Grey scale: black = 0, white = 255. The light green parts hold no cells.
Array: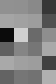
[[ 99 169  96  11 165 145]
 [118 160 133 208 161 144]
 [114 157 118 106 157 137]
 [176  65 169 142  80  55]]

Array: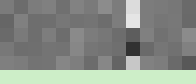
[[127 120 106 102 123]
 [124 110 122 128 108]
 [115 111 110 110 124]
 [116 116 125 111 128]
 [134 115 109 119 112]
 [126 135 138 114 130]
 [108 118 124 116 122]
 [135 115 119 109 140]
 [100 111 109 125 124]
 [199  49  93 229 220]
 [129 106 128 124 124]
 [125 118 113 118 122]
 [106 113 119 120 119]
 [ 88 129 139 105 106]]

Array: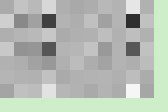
[[164 181 177 200 175 207 171]
 [192 178 174 147 181 137 195]
 [188 177 162 150 185 161 185]
 [226 193 152  86 199  64 215]
 [182 170 176 180 171 179 175]
 [178 177 188 182 176 174 169]
 [170 179 173 195 177 192 173]
 [179 180 163 153 190 161 184]
 [172 176 179 179 177 180 179]
 [246 189 174  87 190  46 230]
 [166 172 188 193 177 193 177]]

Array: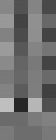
[[122 107 191 131 121 138 155 130 152 135]
 [109 107  38  92 104 101  88  75  67  82]
 [109 123 182 126 125 121 132 143 144 132]
 [121 129  80  64 106  68 117  67 104  73]]

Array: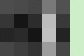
[[ 70  37  54  77]
 [ 62  42  21  74]
 [ 51  21  44  69]
 [156 192 188 121]
 [ 70  35  57  81]]

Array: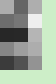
[[ 59 134  39 109 173]
 [ 82 158  40 119 101]
 [147 173 181 239 174]]

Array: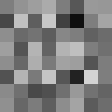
[[144 138  82 142 159 142  71 126]
 [103 112 180 104  84 106 193 147]
 [124  73 122 174 180 115  94 158]
 [ 94  80 196 122  99  93 199 171]
 [141 112  86 162 179 135  64 125]
 [164 153  34 158 191 126  15  87]
 [ 91 114 211  84 126  97 126 153]
 [109 100 126 125 112 108 165 151]]
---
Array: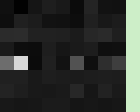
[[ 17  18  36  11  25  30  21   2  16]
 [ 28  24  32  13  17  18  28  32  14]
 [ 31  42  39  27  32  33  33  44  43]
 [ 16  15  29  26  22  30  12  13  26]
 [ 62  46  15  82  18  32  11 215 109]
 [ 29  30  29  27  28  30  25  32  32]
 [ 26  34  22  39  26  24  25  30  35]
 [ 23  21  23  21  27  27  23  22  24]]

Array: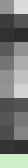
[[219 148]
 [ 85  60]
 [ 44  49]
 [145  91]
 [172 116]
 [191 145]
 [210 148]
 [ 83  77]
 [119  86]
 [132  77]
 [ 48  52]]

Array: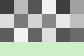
[[161  62 242  85 187  62]
 [192 232 135 210 121 221]
 [107  86 222  99 242  92]]

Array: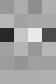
[[176 142 172 152]
 [169 167 162 182]
 [ 75 233 198  40]
 [182 151 179 161]
 [159 160 148 156]
 [175 173 173 172]]

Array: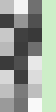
[[112 244 192]
 [ 80 149  62]
 [ 57  64 200]
 [111  60 185]
 [232  79  58]
 [220  63 215]
 [190 123 191]
 [249 115 154]]

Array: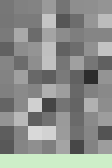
[[148 143 142 116 154 131 129 119]
 [188 150 109  86 197 123 123 118]
 [133 133 126 140 164 107 169 122]
 [195 145 109  97 191 148 141  97]
 [ 96 118 160 118 193 142 108 133]
 [148  44  97 122  94 104 160 131]
 [137 129 104 158 176 132 138 128]
 [141 177 100 116  69 208 138 100]
 [157 138 106 154 113  95 185 148]
 [ 83 134 112 155 210 217 131  93]
 [157 131  71 164 127 143 133  88]]
